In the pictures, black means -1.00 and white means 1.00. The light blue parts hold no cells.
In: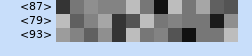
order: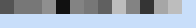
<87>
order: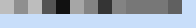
<87>
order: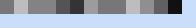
<93>
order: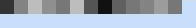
<93>

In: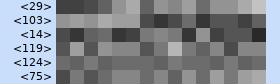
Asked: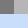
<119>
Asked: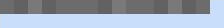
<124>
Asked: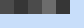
<103>
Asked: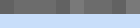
<124>

